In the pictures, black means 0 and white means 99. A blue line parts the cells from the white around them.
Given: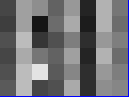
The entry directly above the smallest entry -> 55
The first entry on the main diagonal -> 27
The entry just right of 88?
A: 35
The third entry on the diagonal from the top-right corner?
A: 18
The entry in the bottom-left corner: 35
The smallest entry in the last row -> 18
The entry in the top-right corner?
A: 46
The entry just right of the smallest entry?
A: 42
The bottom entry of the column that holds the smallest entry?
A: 27
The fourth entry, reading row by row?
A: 38
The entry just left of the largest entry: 73
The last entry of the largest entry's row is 49
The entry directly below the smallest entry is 21
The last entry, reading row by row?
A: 52

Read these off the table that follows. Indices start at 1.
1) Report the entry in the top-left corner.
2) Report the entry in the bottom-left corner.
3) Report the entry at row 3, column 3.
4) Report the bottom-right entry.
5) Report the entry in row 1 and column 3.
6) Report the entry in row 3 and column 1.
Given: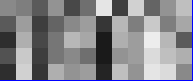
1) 53
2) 18
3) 28
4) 53
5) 35
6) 18

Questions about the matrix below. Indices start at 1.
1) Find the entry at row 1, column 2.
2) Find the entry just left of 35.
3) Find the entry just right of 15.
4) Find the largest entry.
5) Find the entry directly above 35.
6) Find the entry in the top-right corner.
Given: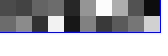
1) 26
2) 22
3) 58
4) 98
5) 67
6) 5

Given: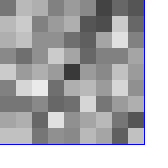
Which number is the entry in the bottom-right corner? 75
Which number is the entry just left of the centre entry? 60
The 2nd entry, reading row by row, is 72
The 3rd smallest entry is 30
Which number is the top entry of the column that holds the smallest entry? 60
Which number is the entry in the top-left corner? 46
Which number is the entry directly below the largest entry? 53
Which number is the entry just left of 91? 83
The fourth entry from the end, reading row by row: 72
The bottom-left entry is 75
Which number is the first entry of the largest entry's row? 50
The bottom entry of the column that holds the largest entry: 46
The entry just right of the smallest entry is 60
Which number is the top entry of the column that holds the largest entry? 68
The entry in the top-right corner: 33
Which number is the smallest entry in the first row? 26
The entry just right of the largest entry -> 43
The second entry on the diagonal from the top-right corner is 79
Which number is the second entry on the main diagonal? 79
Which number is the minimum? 22
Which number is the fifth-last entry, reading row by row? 53
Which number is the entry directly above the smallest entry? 64
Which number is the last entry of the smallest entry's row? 60
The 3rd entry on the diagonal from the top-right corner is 64

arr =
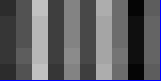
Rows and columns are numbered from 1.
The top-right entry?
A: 36
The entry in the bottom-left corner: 17
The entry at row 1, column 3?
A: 75
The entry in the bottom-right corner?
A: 36
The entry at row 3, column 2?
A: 32
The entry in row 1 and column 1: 17
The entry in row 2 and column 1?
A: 21
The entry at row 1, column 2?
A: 32
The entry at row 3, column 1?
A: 21

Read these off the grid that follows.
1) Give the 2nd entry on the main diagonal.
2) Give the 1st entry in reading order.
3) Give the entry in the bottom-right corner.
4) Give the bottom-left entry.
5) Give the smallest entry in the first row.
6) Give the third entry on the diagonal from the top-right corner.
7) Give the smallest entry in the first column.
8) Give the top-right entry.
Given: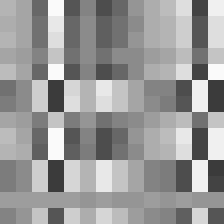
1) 64
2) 70
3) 33
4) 51
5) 26
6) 80
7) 44
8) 93

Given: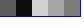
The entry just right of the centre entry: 64
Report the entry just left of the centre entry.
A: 5
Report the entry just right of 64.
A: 48

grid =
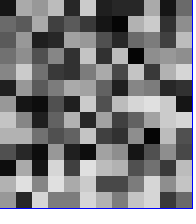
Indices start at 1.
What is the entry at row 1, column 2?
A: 66
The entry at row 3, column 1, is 35
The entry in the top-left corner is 8
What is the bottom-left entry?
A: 59
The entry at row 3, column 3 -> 12
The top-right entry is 41
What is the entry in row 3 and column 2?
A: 59
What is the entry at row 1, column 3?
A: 59
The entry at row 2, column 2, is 35
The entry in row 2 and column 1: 41
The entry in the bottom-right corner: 41

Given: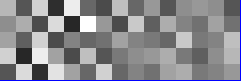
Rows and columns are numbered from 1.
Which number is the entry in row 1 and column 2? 33
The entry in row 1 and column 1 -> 71
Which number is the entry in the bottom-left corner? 33
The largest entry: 99
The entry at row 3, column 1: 63
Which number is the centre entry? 63
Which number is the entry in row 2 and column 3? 29
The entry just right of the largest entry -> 59
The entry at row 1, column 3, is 81
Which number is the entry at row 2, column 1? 55
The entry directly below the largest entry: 40
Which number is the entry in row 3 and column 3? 81
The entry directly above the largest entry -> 40
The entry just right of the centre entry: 51
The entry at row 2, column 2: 67
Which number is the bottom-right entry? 59
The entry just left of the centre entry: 44
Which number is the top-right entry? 33
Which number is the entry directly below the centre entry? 47

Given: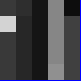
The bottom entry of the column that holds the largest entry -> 22
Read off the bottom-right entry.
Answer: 25
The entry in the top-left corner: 22
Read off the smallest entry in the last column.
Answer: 5
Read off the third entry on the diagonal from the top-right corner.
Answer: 8
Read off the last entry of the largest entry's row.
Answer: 25
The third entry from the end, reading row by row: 8

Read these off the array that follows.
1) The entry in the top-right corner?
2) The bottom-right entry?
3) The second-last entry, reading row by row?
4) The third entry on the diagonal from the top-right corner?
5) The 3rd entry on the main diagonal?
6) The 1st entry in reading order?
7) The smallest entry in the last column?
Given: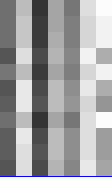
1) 98
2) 64
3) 90
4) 49
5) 23
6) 43
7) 58

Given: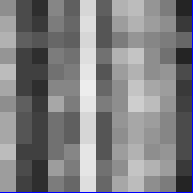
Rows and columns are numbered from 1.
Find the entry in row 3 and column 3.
33
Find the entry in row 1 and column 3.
18
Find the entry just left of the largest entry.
52
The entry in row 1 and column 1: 55
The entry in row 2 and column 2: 29
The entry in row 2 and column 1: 65
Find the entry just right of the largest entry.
40
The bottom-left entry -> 61
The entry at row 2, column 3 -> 22
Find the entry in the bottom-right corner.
14
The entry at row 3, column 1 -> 69
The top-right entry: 14
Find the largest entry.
92
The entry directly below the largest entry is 89

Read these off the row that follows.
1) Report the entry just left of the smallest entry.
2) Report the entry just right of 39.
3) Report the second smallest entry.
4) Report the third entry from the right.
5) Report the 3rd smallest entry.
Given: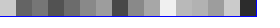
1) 79
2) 46
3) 28
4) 61
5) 32
